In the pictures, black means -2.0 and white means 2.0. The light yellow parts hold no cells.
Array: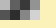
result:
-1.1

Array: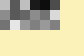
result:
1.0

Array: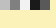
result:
1.8

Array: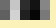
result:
-1.3

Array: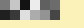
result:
-1.7

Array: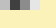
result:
0.2
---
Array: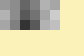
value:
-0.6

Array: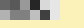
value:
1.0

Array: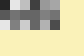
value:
-0.4

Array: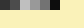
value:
0.4

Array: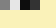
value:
1.6

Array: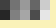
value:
0.6

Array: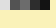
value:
-0.3

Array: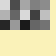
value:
-1.6

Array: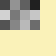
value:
0.1

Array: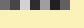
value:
0.5
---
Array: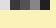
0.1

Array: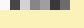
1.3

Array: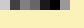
0.4

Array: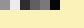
0.3

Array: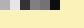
0.8

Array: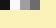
0.5

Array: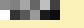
1.0

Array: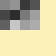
0.7

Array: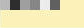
0.9

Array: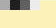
0.7
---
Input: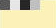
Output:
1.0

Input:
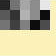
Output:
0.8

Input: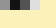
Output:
0.3

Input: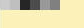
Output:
1.0

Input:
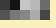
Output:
0.9

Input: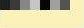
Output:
0.5

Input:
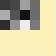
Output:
0.7

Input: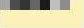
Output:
0.6

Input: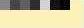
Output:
0.1
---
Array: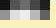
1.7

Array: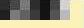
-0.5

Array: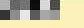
1.6

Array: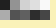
-0.5

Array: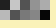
-0.1

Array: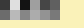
0.1

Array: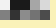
0.2

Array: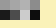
1.2

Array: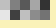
1.0
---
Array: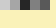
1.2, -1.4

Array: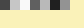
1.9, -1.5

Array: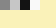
1.9, -1.7

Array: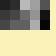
0.9, -1.9

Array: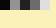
1.5, -1.9

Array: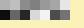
1.8, -1.8

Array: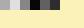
1.5, -1.9

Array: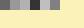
1.0, -1.2
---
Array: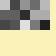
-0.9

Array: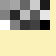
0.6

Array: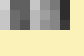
-0.5

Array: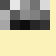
1.6

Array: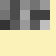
-0.8

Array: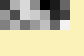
0.8

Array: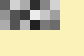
1.3

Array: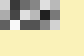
-1.1

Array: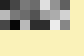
-0.9

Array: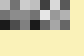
-0.2
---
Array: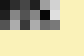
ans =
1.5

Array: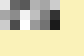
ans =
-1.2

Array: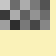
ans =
-0.3

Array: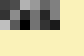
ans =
0.0

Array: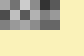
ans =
0.4

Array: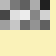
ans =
1.3

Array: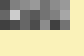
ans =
0.6
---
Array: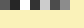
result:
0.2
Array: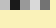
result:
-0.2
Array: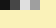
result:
0.5
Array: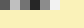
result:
1.8
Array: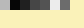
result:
-0.3
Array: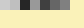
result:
0.0
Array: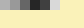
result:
1.4
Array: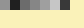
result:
-1.1
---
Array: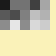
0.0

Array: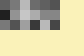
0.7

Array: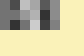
0.8

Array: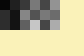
-0.7

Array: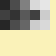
-0.6

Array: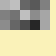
1.0

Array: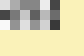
-0.5

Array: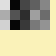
-1.3
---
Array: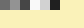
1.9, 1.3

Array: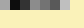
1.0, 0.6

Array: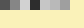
1.3, 1.1

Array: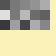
1.5, 0.9

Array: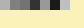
1.0, 0.8

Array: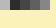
0.9, 0.1
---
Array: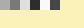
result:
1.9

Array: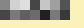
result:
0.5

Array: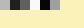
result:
-1.9

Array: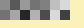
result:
1.0

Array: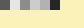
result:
0.8

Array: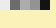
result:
0.3

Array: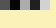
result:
-1.5

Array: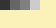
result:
0.0
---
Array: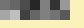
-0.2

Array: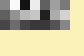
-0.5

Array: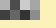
0.8

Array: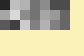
0.6

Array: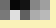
-0.3

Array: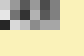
1.6
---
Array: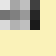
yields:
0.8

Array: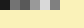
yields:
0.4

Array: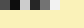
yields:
-1.4

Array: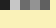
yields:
-0.3

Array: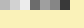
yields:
0.5

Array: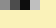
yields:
-0.8

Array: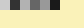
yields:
-0.4
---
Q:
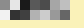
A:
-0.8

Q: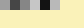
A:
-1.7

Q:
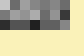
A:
-0.1

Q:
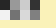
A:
1.8

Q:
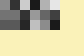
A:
0.8

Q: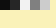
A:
1.2

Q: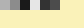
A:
-1.2
